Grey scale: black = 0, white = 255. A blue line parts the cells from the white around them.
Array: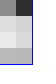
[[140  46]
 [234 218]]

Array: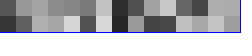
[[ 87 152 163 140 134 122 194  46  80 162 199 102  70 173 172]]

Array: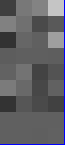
[[ 63 120 131 197]
 [ 50 102  96 159]
 [ 98 115  67  83]
 [ 51  86  74  65]
 [ 96  96  95  97]]

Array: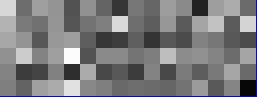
[[215 109 159 148  82 145 100  54 119 102 157 138  34 158 172 107]
 [167 148  87 152 158  94  54  61  95  52  88  75 130 119  88  75]
 [131  60  68 129  46 171  72  88  60 131  72 123  93 121 166 106]]

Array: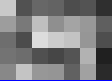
[[201  81 103  99  77  83  47]
 [110  76 220 204 195 150  78]
 [136 196 151 149  97 161  42]]

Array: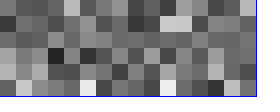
[[121  89  85 100 186  89 120 145  70  96  65 157 134  73  92 183]
 [108  90  97 139 105 137 129 106 110  99 109 101 128 104 103 116]
 [180 135 172  82  79 135 117  66 128  84 166 122 109 179 104  79]]

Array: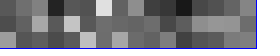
[[ 88 111 129  35  87  82 224  98 142  63  55  24  72  81 100 133]
 [157  85  94  75  91 191 109 167 107  98 126  65  84  91 123 127]]
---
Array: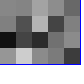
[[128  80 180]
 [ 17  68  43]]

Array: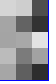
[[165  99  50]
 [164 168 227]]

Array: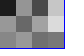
[[152 104 162]
 [135 153 112]]

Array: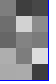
[[110 210 140]
 [102 131 123]]

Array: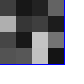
[[175  54  63]
 [ 70  24 196]]

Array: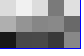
[[175 148 134]
 [ 24  72  73]]

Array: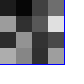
[[156  48  88]
 [ 44 147  51]]

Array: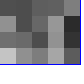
[[145  77 103]
 [111 106  77]]

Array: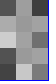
[[172 153 162]
 [205 162 112]]
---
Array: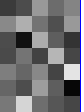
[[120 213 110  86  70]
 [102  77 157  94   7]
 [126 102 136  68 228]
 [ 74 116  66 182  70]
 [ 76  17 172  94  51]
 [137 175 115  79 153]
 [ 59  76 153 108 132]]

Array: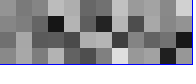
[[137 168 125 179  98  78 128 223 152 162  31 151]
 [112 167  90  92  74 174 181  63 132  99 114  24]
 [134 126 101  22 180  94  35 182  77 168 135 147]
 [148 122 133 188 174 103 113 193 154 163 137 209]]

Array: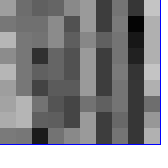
[[122 119  27 115 137 154  61 116  54 177]
 [172 181  96  94  69 154  61 104  54 151]
 [163 181 115  84  69 114  96 116  54 110]
 [158 119  67  91  91 154  61 116  54 176]
 [182 119  96 101  81 154  61 122  52 196]
 [140 119  48 101  81 154  61 116  33 176]
 [182 119 115 139  94 135  96 116  23 176]
 [119 112 112 139  81 154  61 122   4 176]
 [158 109  96 101 137 154  61 116  54 196]]

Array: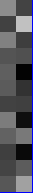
[[ 87 161]
 [ 68  92]
 [ 63   9]
 [ 98 121]
 [124  15]
 [ 66  64]
 [ 91  50]
 [ 95   3]
 [ 84  80]
 [129  62]
 [ 65 193]
 [141  67]]

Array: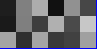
[[164  47 165  57  65 160]
 [ 26 127  62 176  74 199]
 [ 30 128 173  17 145  71]]

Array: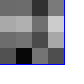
[[ 81   7 116  78]
 [109 115  74 168]
 [169 176 112 204]
 [107 108  49 122]]

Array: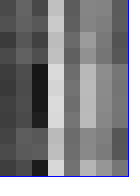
[[ 62  75  27 216 114 181 150 118]
 [ 75  90  93 190 110 137 123  87]
 [ 68  93  88 186 108 136 127  86]
 [ 62  74  31 217 117 186 135 117]
 [ 64  77  24 219 110 185 138 118]
 [ 57  75  24 212 115 186 139 116]
 [ 61  77  22 218 109 184 141 118]
 [ 74  97  79 192  96 145 117  87]
 [ 59  87  65 188 106 155 121  83]
 [ 81  97  88 202  95 132 126  92]
 [ 74 100  72 192  92 133 131  91]]
